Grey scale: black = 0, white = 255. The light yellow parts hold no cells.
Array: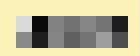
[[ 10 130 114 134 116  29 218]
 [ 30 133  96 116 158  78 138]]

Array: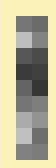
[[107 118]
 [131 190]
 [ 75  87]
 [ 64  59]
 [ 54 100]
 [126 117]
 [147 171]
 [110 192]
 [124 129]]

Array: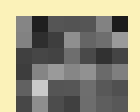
[[ 31  84  83  85 130  28 132]
 [ 45  62 143 101 110 153 130]
 [ 70  66 110  72  48  68  64]
 [133 153 134 145 106 126  61]
 [201  85  86 110  88  80  96]
 [141  75  63 108  94  87  71]]

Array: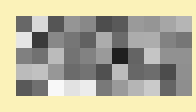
[[216  85 149 136  77  89 154 149 165 181 103]
 [ 57 135 118  97 171 107 172 173 129 117 228]
 [113 186 114 130 154  31 100 197 145 145 128]
 [192 150 107 115  80 188 102 108  75 143 186]
 [112 248 225 236 120 154 180 201 101 141  89]]

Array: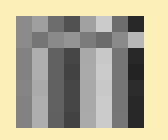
[[158 109  80 161 201 110  40 140]
 [117 137 146 123 107 137 182 139]
 [172  97  68 169 200 117  41 131]
 [174  97  67 170 202 117  36 130]
 [170  97  68 168 200 115  42 133]
 [172  97  68 169 201 117  40 131]
 [174  95  66 170 201 118  40 130]]

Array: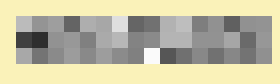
[[148 158 100 174 167 223 101 113 178 190 126 145  96 145 147 187]
 [ 46 146 152 128 170 183 131 138 180 180 146 146 166 106 151  64]
 [116 138 156 137 157 139 128 250  86 112 136 113 135 115 144 168]]

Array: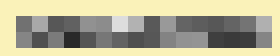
[[168  87  97 145 140 221 178  89 153 100  93  87 100 116 176 113]
 [ 80 123  41  85 119  99  79  87 131 146 148  63  58  61 133 133]]
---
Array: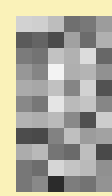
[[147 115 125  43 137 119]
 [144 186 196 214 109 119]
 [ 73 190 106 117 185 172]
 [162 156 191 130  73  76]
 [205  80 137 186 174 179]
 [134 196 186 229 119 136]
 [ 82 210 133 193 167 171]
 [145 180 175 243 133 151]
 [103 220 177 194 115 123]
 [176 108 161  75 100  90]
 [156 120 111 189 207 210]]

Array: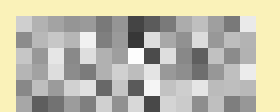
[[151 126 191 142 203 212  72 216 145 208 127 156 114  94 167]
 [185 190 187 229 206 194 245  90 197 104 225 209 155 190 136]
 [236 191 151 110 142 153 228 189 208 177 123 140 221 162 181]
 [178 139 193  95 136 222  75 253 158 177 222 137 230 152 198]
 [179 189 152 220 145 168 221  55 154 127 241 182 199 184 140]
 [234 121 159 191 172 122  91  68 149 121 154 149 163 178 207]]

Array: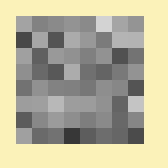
[[ 75 102 109  93  55 114 106 160]
 [134 104 138 126 142 155 136  92]
 [196 100 145 156 157 184 159 157]
 [ 84 135 142 119 128 130 145 114]
 [147 121 100 112 172  88 105 143]
 [115  81 146 128 145 153  96 160]
 [179 180 123 152 171  84 166  72]
 [148 165 211 138 147 138 130 163]]

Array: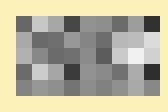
[[135 169 144 129 140 115 143 150 131]
 [ 46 172 113 138 146  59 166 204 107]
 [209 240 202  92 139 112 107 136 177]
 [219 188 184 109 133 152 110 106 169]
 [ 49 157 107 142 146  70 167 199 103]]

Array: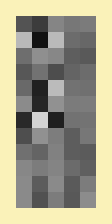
[[140  88 124  81 138]
 [124  90 138  92 138]
 [ 95 107 132 124 135]
 [ 91  93 129 100 112]
 [119  93 125 145  78]
 [115 114  31 211  41]
 [124 123 145  38 139]
 [112 114 187  33 105]
 [108 100  77 114  87]
 [ 89  94 135 143 110]
 [103 108 186  18 185]
 [123 119 133  60  83]]

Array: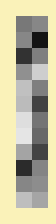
[[165 190]
 [141 134]
 [132  43]
 [ 67 164]
 [104 229]
 [116 222]
 [ 66 187]
 [127 192]
 [206 144]
 [127  50]
 [ 19 135]
 [135 120]]
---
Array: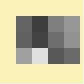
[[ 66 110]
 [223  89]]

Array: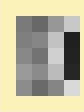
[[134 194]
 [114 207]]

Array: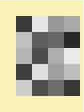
[[ 94 103]
 [ 77 174]]

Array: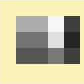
[[116 223]
 [ 86 120]]

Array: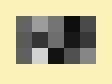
[[ 52 110]
 [210  19]]

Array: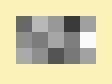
[[124 165]
 [142  85]]

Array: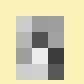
[[ 83 161]
 [235  61]]

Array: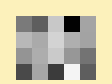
[[170 211]
 [173 201]]

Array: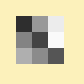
[[ 66 249]
 [138  85]]
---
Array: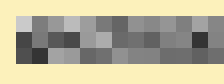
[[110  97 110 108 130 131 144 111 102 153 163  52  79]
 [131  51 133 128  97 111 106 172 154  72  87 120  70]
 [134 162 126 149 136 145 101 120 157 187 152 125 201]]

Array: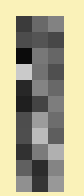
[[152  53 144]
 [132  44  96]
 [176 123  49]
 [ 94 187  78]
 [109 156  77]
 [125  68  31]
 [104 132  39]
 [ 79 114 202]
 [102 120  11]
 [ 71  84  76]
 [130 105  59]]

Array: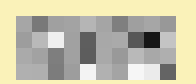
[[100 235 246 164 177 243 157 124 175 176]
 [175 168 185 153 169  93 161 126 162 170]
 [196  22  87 170 168  94 161 239 185 157]
 [152 166 159 127 165 181 163 160 121 166]]

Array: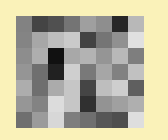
[[222  78  86 111 126 215 155 111]
 [175 160 147  48 198 220 131 150]
 [ 95 206 190  69 198 171 111 173]
 [193 129 166 121 207  33 111 149]
 [126 184 149 179 168  17 174 141]
 [224 144 117  67 202 189 167 132]
 [184  39 142 159 116  80  68 130]]

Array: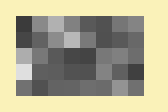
[[112 147 107 110 100  99  81 113]
 [ 64  96 131  81  82  93  95 223]
 [109 128 120  68  71  89 120 173]
 [104  89  80 121 184 140  98  70]
 [132 118  81  89 129 177 137  59]]

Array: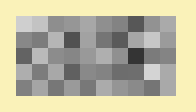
[[169 117 138 149 171 120 154 119 165 128]
 [170 212 110 109 131 137  96 168 124 174]
 [132 123  52 144 175 153 134 140 186  99]
 [155 199 166  90 117 162  81 181 124 136]
 [170 146  87 131 143 167 150 142 195 207]]

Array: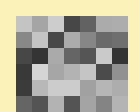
[[180 132 164  84 179  84 101]
 [173 182 161 204 204 184  59]
 [145  75 197 179 166 213  57]
 [ 52 202  85 101 170  52  71]
 [111 106 134 172  72 196 136]
 [173 171  98  71 205 165 196]]

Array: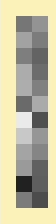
[[ 76 123]
 [ 94  33]
 [ 96 154]
 [133 164]
 [150 200]
 [ 79 234]
 [170 106]
 [128 173]
 [108 172]
 [ 99 126]
 [124 162]
 [147 118]]
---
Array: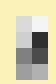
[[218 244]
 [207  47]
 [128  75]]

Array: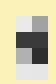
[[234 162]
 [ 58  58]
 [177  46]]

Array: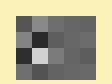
[[ 85 137]
 [131  42]
 [ 46 209]]

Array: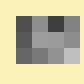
[[ 79 142]
 [ 88 157]
 [102 121]]

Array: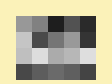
[[152 129]
 [197  74]
 [191 221]]

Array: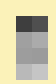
[[ 62  79]
 [160 171]
 [157 155]]

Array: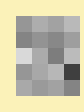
[[150 173]
 [132 147]
 [217 171]]
